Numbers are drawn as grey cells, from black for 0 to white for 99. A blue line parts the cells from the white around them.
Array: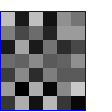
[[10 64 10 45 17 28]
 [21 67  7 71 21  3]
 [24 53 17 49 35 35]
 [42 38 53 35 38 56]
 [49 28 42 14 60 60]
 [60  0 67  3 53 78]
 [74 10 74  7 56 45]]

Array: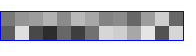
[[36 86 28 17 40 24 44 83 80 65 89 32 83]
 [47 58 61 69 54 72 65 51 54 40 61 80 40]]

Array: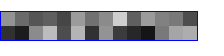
[[19 11 54 73 30 70 19 57 23 15  8 47 64 67]
 [57 41 33 37 27 60 44 54 80 37 60 50 47 30]]

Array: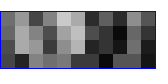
[[27 14 51 43 47 23 23  4 33 33  8]
 [30 66 59 23 55 70 14 20  8 43 11]
 [40 66 51 30 63 74 30 20  4 40 20]
 [43 59 27 51 78 66 17 37 17 55 33]]

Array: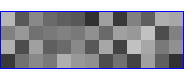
[[22 44 53 47 68 59 56 30 44 26 62 37 19]
 [50 59 44 47 50 47 56 41 62 59 75 30 50]
 [68 30 62 37 41 53 34 65 26 75 65 47 56]
 [71 34 53 41 37 34 19 62 22 50 37 68 65]]

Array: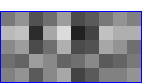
[[43 39 61 53 39 43 53 35 39 47]
 [47 57 32 43 61 29 35 47 57 50]
 [50 57 35 53 65 26 35 50 50 57]
 [53 61 29 43 68 29 32 65 57 43]
 [72 75 17 65 85 13 26 75 68 68]]

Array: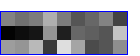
[[ 1  5  8 58 12 40 37 33 76]
 [51 44 48 68 48 33 40 51 26]
 [61 58 72 22 86 64 29 33 55]]
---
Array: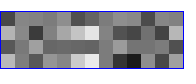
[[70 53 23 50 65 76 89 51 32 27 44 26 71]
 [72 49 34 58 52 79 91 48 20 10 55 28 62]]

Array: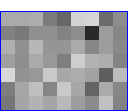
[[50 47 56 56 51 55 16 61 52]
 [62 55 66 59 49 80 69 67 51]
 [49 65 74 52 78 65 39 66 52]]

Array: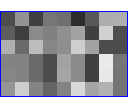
[[36 24 54 50 56 63 25 81 30]
 [51 51 41 30 63 54 25 91 46]
 [58 80 51 39 51 84 64 69 45]]

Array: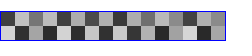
[[82 19 64 17 82 18 77 19 78 21 69 16 63 83 16 65]]

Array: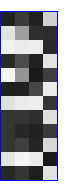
[[88 61 18 17]
 [16 29 13 88]
 [12 13 27 91]
 [20 20 18 86]
 [20 24 14 84]
 [15 20 12 87]]

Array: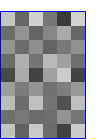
[[42 57 39 52 66 40]
 [42 68 45 72 62 43]
 [61 48 58 44 49 59]
 [43 47 42 43 57 46]]

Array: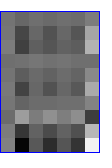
[[46 27 40 32 40 33 64]
 [43 44 46 44 45 43 43]
 [47 26 40 32 40 34 66]
 [42 61 48 56 49 55 24]
 [50  2 34 17 33 20 94]]

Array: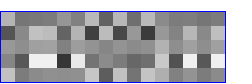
[[33 53 75 73 39 70 25 73 28 59 23 59 51 71 53 74]
 [52 34 93 93 21 91 45 54 48 40 43 78 32 93 34 93]]
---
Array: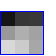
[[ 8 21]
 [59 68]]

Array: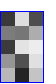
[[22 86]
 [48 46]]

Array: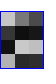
[[77 47]
 [21  6]]

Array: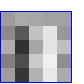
[[61 66]
 [54 34]]

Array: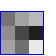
[[45 63]
 [55 27]]

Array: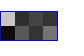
[[77 18]
 [ 5 34]]
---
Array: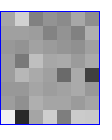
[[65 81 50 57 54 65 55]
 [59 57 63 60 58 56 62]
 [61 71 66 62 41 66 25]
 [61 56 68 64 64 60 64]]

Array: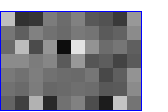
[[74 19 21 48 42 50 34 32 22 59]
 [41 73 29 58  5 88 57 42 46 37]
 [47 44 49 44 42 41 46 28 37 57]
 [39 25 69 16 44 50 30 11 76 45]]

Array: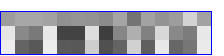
[[61 65 65 63 56 58 57 54 64 45 63 57 61 82 63]
 [92 39 34 92 35 34 80 31 39 81 37 90 40 46 91]]

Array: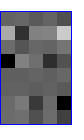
[[39 40 35 39 31]
 [42 33 40 39 45]
 [37 37 39 37 40]
 [41 47 22 41  0]]

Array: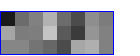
[[10 42 50 69 42 29 55 48]
 [52 52 45 40 29 65 68 50]]

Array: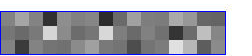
[[51 64 51 19 55 50 52 17 41 62 49 48 66 59 40 39]
 [51 23 51 45 44 54 62 47 45 30 45 48 87 71 36 54]]

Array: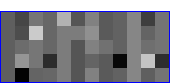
[[37 27 46 40 69 33 50 35 38 52 24 45]
 [37 42 46 40 48 33 50 44 38 52 43 45]
 [37  1 39 40 48 33 50 35 38 52 37 45]]

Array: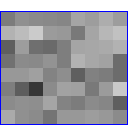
[[48 56 54 53 52 64 61 67 61]
 [37 61 43 41 49 64 65 66 69]
 [59 59 62 51 55 37 50 48 42]
 [54 56 55 64 51 48 54 52 37]]

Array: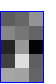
[[36 40 57]
 [14 59  1]
 [64 63 39]]
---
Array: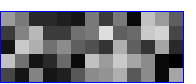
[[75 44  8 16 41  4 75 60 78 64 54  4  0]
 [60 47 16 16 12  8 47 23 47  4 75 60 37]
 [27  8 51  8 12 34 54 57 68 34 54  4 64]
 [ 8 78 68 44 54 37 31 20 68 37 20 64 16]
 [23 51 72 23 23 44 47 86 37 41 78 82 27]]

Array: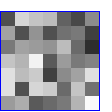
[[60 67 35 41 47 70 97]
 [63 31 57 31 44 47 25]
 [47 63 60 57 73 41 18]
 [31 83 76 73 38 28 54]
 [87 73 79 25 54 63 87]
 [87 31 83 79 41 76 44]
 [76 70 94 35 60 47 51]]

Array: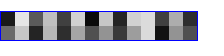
[[41 77 14 71 18 64 31 57 22 61 85  7 57 31]
 [10 89 35 74 25 81  4 77 14 81 85 25 67 18]]

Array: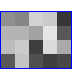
[[73 79 24 85 66]
 [34 76 31 24 28]
 [70 70 63 89 34]
 [56 52 82 79 21]]

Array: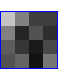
[[32 39  7 46]
 [36 21 10 28]
 [76 50 24 24]
 [50 14 32 18]]

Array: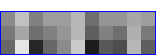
[[40 89 15 40 54 79 11 34 30 71 37]
 [47 65 43 50 58 71 37 50 43 68 47]
 [54 75 50 61 61 71 43 58 58 65 61]]
